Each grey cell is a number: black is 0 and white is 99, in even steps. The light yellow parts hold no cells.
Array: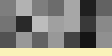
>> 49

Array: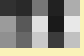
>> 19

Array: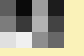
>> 36

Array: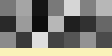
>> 47

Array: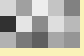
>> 83

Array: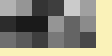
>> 69

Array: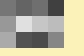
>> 46

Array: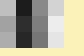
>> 74

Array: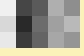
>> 93

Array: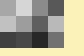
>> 65
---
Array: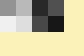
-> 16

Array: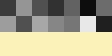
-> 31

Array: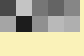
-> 46

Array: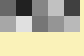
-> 52

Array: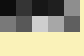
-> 9

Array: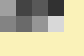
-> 34

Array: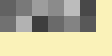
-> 61
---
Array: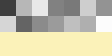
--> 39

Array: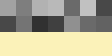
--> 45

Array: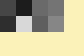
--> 84

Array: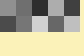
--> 46

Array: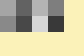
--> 28

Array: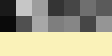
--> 31
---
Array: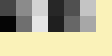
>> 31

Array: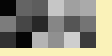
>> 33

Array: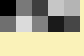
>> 77

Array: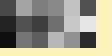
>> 78

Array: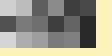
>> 39

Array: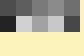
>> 54

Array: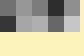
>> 18

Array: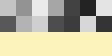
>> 13

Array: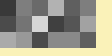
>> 33

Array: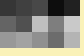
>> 49
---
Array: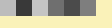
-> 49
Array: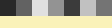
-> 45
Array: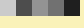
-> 12
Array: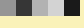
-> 10
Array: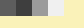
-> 93
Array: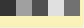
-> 44
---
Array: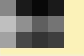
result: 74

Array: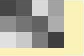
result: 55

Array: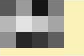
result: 71

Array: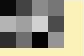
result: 70

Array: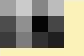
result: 30

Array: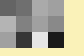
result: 70

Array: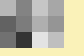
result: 38
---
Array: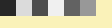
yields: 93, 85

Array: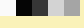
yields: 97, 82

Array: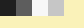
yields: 96, 77

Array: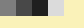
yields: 85, 49

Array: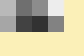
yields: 92, 72

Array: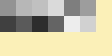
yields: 92, 85
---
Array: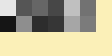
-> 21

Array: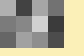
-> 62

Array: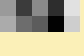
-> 36

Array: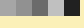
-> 41

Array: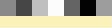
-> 39

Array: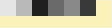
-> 41

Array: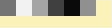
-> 25

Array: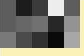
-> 19

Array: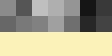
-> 43
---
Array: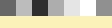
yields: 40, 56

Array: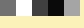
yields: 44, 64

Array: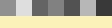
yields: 56, 22

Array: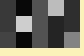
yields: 22, 51

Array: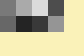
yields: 47, 58

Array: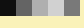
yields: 6, 47

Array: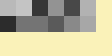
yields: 72, 65
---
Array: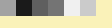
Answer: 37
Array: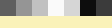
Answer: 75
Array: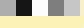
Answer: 98
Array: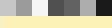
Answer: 95
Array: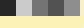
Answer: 45
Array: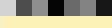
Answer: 55
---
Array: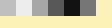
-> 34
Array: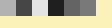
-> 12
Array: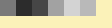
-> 63
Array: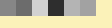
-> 18
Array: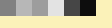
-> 88
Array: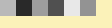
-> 31
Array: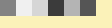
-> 23
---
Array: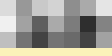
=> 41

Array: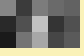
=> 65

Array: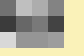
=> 58

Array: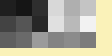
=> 51

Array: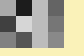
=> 33

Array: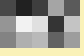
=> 72

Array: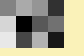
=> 27

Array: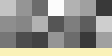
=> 42

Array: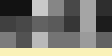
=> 45

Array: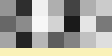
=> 51
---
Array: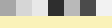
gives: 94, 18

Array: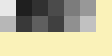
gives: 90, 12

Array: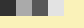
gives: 88, 19

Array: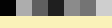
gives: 80, 1

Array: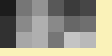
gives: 76, 11

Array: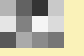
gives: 95, 20
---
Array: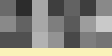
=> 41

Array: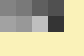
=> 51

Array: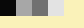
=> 3

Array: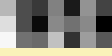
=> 71

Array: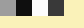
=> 61

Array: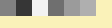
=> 50

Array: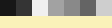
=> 9
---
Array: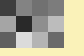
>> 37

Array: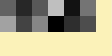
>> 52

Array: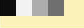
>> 5

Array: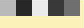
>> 15

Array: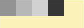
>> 57

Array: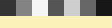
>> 33
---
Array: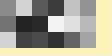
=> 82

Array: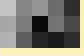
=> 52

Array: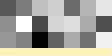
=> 48

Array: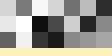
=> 47

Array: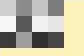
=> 54

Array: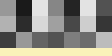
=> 10
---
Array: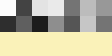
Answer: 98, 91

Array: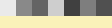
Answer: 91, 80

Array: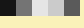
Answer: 89, 79

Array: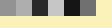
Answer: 77, 67

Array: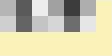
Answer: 92, 89

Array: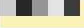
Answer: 88, 79

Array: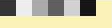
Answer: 92, 81

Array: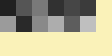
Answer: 74, 67

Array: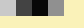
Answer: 78, 56
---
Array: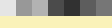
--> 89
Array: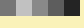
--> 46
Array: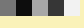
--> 46
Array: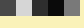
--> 28
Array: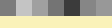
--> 48
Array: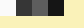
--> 97
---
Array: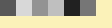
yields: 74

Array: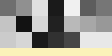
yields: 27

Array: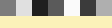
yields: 97

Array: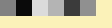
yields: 70

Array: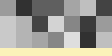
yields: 86

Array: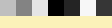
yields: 14

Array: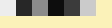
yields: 5

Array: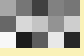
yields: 36
